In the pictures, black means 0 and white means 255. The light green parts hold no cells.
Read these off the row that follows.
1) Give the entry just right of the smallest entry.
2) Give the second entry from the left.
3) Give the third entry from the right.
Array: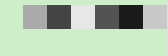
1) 200
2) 68
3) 83

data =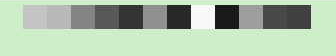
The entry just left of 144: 52
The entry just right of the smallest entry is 158
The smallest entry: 26

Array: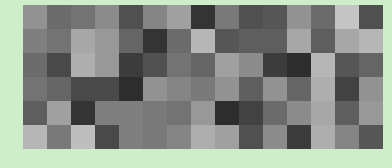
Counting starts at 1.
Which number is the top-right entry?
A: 80
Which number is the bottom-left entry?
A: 182
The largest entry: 197
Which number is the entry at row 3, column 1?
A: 107
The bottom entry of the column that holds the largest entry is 133
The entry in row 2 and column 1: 127
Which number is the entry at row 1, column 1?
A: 146
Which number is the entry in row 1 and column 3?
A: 115
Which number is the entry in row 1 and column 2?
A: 107
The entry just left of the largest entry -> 107
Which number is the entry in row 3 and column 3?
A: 174

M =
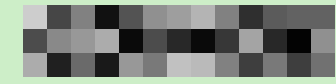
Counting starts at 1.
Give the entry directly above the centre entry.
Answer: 158
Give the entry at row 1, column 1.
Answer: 205
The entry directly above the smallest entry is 98
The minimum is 3
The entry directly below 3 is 62
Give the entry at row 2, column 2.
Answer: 137
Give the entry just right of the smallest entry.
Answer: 144
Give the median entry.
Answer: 106
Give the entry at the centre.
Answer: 40
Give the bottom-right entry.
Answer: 113
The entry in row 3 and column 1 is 172
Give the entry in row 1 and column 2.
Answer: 70

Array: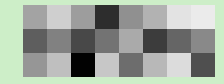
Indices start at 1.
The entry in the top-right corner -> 235
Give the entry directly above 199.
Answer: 115
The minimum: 2
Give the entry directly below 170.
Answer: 109
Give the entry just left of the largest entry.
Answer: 227
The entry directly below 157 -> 72
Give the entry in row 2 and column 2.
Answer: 129

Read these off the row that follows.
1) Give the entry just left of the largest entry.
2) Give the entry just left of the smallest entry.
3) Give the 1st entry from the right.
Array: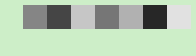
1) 39
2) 177
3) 225

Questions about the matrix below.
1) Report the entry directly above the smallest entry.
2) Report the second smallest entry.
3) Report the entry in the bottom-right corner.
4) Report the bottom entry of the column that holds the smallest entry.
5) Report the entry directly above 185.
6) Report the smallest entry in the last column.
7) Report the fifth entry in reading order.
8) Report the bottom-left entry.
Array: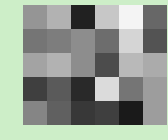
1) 117
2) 33
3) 157
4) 26
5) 213
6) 83
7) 244
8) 133
